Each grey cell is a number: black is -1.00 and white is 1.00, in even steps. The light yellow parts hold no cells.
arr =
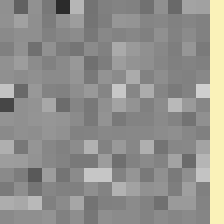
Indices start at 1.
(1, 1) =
0.13
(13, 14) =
0.12
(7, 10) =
0.05
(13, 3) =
-0.30
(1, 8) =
0.00
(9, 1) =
0.15
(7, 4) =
0.03
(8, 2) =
0.13
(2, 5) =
0.13
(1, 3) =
0.14
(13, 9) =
0.02
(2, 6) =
0.23
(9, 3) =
0.16
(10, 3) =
0.11
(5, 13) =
0.00
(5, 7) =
-0.12
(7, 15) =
0.62
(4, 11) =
0.13
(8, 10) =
0.15
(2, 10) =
0.16
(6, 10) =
0.34
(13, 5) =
-0.09
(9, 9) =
-0.05
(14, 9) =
0.40
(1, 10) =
0.01
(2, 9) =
0.18
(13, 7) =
0.55
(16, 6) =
0.11
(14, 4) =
0.05
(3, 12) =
0.13
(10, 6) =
0.02
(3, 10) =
0.06
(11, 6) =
0.10
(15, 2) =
0.32
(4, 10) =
0.21
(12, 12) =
0.03
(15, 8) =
0.00

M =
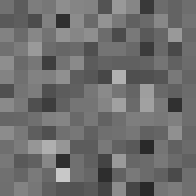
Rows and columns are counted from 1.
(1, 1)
-0.11
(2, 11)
-0.17
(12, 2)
-0.30
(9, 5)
0.04
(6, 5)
0.13
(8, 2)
-0.05
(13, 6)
-0.12
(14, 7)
-0.30
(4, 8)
-0.09
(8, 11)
0.26
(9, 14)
-0.14
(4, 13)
-0.43
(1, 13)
-0.22
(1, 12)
-0.15
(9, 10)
-0.01
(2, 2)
-0.26
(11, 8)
-0.05
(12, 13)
-0.16
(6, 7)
-0.32
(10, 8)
-0.13
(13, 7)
-0.19
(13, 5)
0.57
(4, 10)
-0.18
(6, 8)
-0.44
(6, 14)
-0.21
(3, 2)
-0.16
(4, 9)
-0.09
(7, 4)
-0.37
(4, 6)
-0.17
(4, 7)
-0.38
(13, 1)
-0.12
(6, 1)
0.03
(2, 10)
-0.25
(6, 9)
0.39
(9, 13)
0.00
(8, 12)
-0.04
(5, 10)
-0.25
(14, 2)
0.03

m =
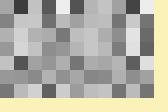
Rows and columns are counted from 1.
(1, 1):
0.30
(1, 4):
-0.30
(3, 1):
0.39
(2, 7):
0.46
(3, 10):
0.78
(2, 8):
0.48
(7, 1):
-0.07
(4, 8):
0.45
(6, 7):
0.06
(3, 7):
0.55
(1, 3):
0.52
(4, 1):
0.19
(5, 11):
0.75
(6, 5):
0.14
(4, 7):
0.55
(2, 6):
0.26
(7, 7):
0.48
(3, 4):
0.35
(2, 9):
-0.08
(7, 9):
-0.09
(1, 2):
-0.53
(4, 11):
-0.22
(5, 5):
0.37
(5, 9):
0.42
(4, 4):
0.11
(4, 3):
0.52
